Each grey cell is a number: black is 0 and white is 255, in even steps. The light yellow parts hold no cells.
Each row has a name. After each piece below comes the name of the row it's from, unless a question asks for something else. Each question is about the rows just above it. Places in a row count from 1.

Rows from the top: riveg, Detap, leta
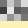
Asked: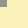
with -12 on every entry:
[135]
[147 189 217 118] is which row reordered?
leta
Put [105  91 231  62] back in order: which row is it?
Detap
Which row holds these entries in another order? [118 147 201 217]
riveg

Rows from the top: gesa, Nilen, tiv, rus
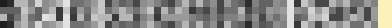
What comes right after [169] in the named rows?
[198]
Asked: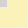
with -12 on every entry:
[199]
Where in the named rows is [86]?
rus, 38
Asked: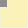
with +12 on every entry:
[154]
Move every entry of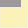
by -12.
[142 142 142]

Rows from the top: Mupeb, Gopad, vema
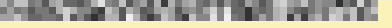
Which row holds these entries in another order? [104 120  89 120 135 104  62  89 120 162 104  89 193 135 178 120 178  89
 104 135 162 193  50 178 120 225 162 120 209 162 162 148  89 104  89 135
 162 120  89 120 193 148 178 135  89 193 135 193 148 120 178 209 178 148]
Gopad
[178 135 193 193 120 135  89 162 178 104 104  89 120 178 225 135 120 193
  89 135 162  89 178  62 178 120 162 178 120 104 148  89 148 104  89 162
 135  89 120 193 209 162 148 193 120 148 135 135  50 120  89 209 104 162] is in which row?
Mupeb
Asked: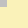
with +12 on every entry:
[205]
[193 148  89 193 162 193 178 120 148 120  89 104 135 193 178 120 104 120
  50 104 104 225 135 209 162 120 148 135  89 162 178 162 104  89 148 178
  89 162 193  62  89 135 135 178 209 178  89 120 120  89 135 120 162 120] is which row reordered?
Gopad

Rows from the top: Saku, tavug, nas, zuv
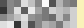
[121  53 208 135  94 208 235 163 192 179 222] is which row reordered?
tavug
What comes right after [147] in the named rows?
[135]

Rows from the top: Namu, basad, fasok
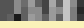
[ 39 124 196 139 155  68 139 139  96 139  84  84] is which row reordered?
basad
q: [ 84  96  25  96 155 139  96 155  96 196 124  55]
fasok
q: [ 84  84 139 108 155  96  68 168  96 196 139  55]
Namu
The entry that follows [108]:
[155]

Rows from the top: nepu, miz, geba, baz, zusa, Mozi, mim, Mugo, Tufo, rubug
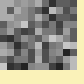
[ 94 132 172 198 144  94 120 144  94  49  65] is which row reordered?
Mozi
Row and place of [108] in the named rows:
nepu, 7
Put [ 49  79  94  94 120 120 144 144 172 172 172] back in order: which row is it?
geba

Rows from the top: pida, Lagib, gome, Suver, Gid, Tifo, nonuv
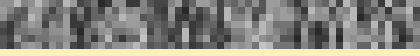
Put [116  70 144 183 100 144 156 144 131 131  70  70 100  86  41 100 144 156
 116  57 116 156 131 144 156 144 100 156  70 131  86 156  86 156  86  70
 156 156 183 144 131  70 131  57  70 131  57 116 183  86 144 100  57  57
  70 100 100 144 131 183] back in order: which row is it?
Lagib
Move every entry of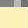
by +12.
[143 143 195 128]
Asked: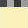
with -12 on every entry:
[ 58 159  45 144]
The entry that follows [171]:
[57]
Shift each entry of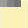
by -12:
[144 119 104]

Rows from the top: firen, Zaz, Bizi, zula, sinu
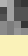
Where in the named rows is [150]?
sinu, 3
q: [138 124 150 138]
sinu
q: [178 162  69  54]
firen
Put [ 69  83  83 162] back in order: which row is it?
Zaz
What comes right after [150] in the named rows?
[138]
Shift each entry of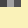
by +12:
[ 81 174  95]
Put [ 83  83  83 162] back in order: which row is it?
Bizi

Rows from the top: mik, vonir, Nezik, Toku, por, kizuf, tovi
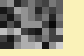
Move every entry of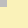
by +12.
[202]
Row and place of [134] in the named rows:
por, 7
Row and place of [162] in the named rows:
vonir, 3
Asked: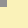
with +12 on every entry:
[158]
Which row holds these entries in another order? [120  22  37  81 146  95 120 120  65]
Nezik
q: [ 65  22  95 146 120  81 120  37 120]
Nezik
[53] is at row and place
vonir, 2

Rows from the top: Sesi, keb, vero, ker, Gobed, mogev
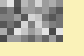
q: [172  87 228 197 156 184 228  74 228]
Gobed
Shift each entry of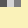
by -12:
[ 75 201 115]
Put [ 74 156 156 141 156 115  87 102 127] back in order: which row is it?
keb
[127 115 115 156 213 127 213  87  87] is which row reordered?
ker
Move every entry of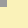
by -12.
[144]

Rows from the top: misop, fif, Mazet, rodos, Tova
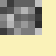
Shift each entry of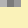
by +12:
[192 135 165]
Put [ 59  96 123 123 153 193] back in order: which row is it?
Tova
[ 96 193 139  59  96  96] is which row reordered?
misop
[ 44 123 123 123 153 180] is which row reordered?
rodos
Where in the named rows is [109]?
Mazet, 4
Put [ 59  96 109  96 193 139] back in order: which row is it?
Mazet
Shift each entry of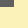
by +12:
[108 108]

